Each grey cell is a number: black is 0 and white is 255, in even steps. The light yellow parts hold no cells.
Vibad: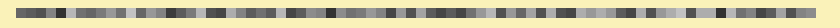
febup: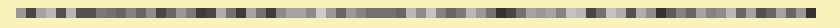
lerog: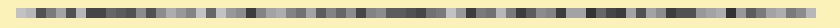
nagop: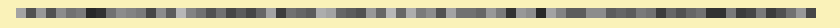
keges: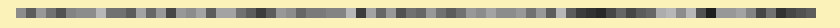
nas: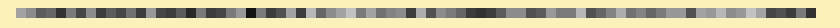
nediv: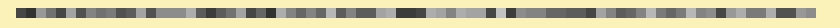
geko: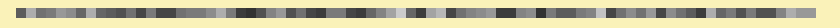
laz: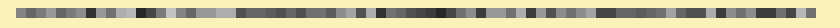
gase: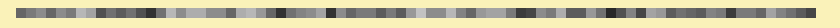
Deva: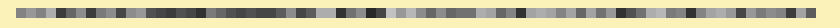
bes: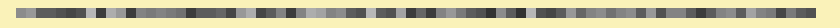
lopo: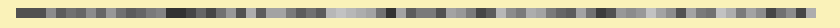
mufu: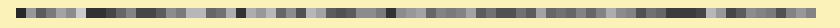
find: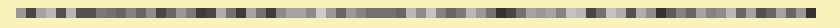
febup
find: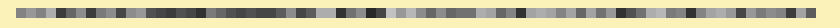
Deva
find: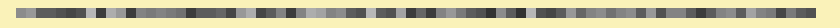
bes

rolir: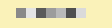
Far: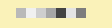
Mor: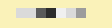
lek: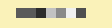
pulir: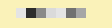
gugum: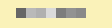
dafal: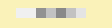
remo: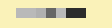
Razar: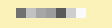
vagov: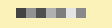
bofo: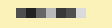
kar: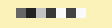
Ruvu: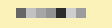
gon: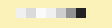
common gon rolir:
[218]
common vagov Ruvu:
[146]
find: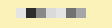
pulir
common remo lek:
[44]
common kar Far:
[67]
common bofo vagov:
[79]
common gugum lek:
[137]

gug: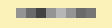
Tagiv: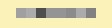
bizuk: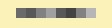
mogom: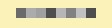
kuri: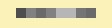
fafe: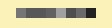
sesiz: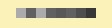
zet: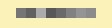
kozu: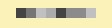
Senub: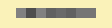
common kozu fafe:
[117]
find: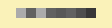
sesiz
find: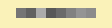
zet
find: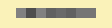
Senub
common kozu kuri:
[117]
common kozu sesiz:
[171]
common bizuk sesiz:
[88]

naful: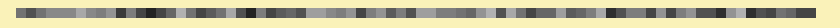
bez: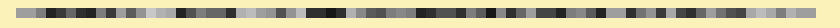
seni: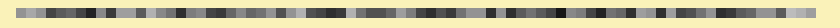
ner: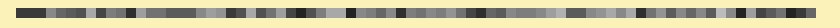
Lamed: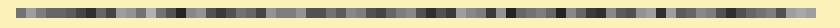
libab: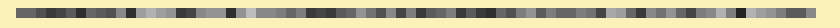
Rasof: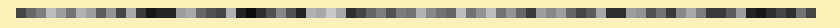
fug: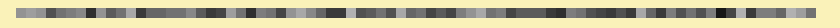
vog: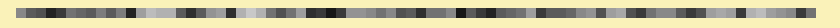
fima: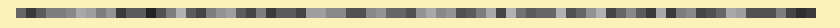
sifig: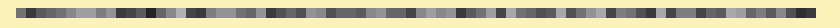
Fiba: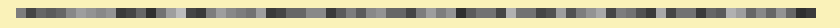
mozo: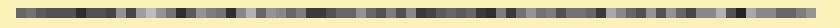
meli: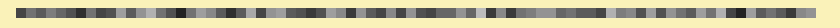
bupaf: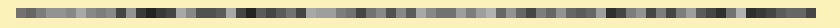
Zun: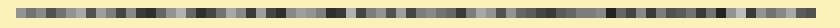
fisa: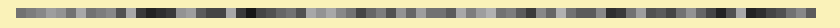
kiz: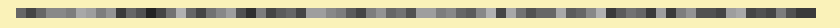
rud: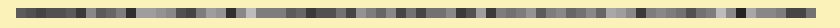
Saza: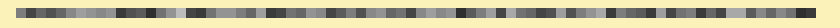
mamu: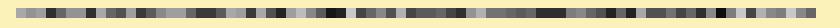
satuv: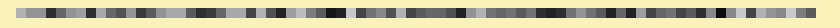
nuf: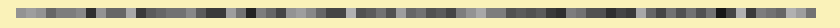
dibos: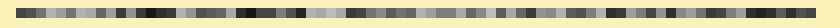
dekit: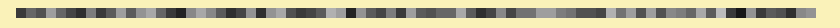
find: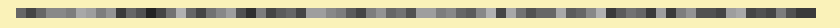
kiz
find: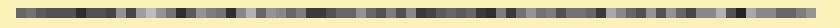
mozo
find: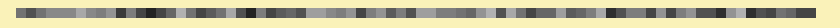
naful
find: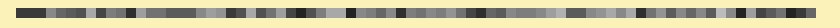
ner
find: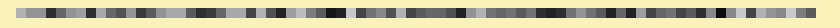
satuv
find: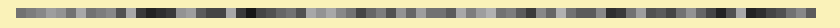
fisa
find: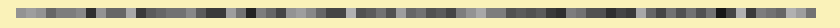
nuf

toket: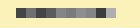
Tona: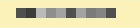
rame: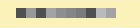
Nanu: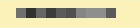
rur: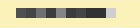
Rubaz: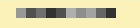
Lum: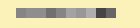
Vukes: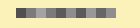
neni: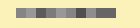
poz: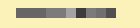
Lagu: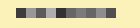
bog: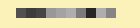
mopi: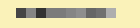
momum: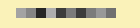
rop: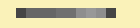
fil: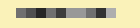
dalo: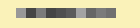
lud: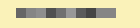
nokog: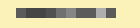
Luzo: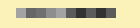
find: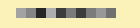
momum
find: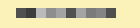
Tona
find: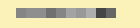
Lum

